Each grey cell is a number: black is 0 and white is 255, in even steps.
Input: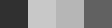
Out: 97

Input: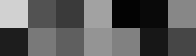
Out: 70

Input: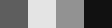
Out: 17

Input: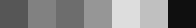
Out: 15

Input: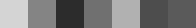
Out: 90

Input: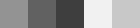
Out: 200

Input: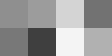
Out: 177
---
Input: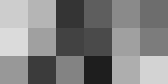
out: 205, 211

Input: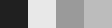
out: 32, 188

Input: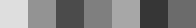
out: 222, 107

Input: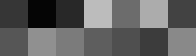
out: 54, 137

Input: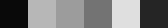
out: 9, 37

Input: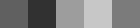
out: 96, 123
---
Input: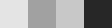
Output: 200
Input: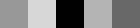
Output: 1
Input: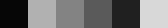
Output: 131
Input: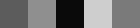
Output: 10
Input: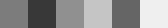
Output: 144
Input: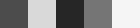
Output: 38
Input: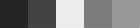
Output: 236
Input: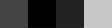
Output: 35
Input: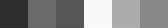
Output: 86
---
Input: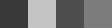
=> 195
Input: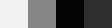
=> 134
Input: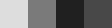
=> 122
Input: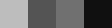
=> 84
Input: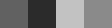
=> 43
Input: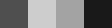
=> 205
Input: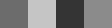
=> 197
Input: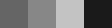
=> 135
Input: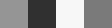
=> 48
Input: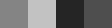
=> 194
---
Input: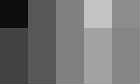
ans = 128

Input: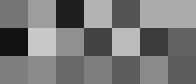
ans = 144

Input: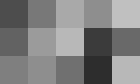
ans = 184

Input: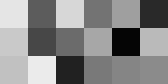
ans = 107

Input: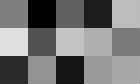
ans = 195

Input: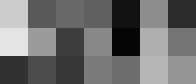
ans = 61

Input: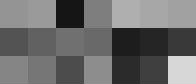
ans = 112

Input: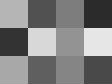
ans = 147
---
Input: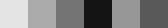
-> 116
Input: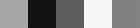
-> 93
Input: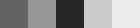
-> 37
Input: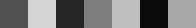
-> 37
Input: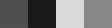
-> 217
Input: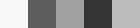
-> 160
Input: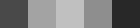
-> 192
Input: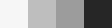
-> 156
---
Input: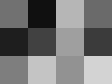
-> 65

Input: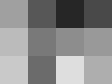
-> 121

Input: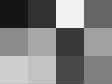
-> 169

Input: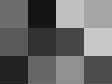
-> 49

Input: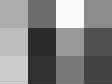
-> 42

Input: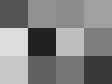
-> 34

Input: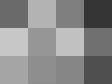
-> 150

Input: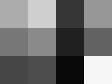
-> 138

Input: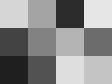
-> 130
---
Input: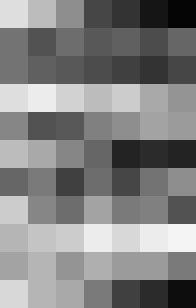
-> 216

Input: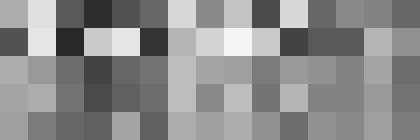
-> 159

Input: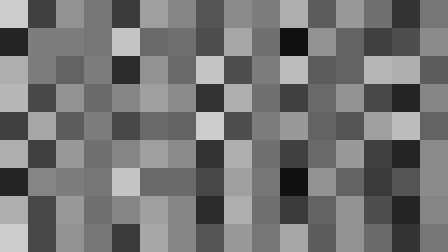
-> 204

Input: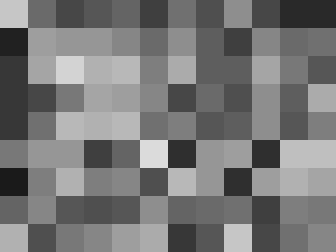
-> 177

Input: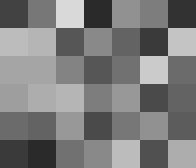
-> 58

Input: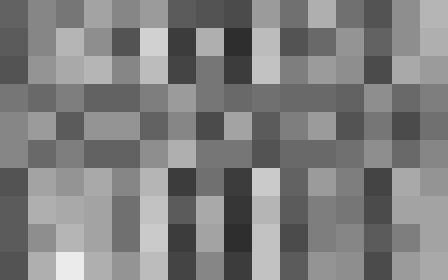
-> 83

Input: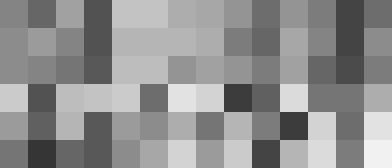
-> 117
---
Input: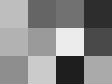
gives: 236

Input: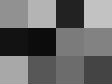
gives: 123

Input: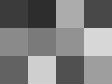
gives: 146

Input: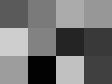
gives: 36

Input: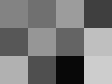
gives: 100

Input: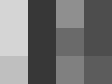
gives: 106

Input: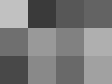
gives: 129

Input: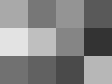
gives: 133

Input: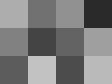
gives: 99
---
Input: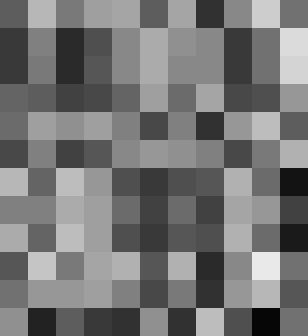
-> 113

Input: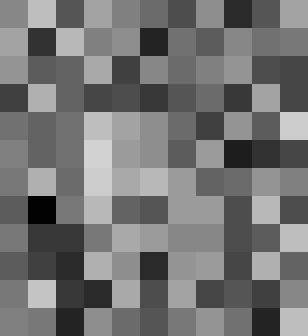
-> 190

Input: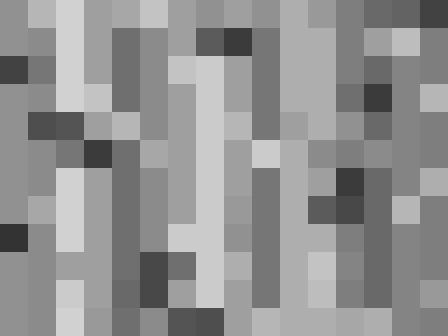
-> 126

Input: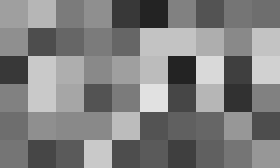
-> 151

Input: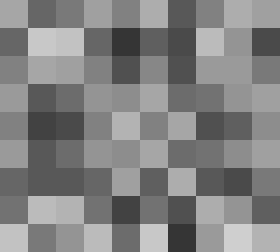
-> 179
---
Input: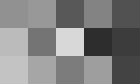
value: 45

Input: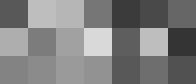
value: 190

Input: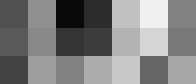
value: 213

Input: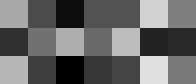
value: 34

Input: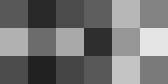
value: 150

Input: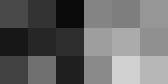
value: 171
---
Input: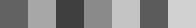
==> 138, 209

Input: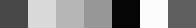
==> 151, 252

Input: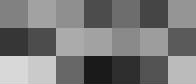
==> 163, 216

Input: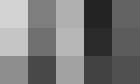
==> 183, 211

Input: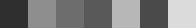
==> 89, 219

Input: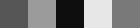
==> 14, 231

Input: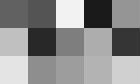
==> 126, 242

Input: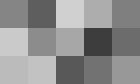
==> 167, 208

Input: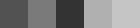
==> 51, 197

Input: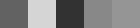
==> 50, 213
